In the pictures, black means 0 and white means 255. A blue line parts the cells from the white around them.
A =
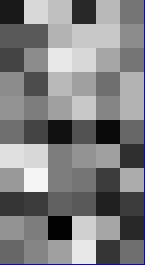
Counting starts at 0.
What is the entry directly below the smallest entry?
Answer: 160
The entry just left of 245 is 153
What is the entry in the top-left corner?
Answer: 25
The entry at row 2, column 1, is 140
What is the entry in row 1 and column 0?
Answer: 89
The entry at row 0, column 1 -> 216
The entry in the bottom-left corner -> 103
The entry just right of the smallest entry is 208
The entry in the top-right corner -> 117
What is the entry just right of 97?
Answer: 89
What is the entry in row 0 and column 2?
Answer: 192
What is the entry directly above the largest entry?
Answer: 216
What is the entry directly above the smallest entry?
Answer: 97
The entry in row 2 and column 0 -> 68
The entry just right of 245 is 125
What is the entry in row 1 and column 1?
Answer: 89
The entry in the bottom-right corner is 111
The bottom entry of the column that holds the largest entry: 133

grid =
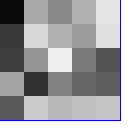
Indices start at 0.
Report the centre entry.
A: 238
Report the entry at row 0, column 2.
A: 137
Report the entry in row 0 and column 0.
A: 10
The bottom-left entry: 89
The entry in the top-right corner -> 230
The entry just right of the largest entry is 123
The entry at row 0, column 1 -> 170

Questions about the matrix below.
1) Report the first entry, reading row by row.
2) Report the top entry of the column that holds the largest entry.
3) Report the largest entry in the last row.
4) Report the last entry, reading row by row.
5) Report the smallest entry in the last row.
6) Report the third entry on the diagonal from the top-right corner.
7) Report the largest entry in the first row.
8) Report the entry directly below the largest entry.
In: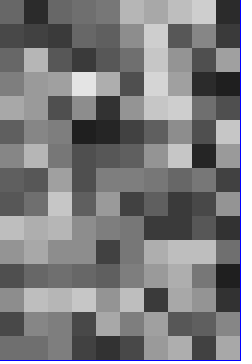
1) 103
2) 111
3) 174
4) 168
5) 50
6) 148
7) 206
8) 141

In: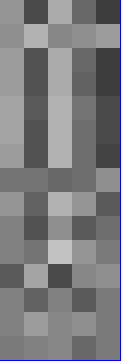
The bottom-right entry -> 122
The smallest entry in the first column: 90
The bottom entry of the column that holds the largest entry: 135
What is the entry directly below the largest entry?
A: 74
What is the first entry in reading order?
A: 149
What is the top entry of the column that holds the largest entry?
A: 171
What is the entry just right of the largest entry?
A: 149
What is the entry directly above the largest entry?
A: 143
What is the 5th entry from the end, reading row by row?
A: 122
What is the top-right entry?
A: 61
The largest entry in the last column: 156
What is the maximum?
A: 194
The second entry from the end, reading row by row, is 104
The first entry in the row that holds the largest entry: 129

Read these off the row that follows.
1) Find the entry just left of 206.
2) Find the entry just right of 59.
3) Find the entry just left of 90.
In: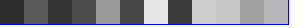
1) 59
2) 206
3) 45

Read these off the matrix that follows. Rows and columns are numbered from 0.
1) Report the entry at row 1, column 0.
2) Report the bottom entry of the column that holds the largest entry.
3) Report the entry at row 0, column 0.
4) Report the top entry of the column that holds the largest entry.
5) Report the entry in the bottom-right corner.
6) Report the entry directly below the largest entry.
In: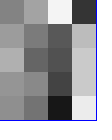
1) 156
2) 23
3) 131
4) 244
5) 236
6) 88

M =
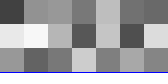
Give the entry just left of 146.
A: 65
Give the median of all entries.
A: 146
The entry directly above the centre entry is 120
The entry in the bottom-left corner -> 152
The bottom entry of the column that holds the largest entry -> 99
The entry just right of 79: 220
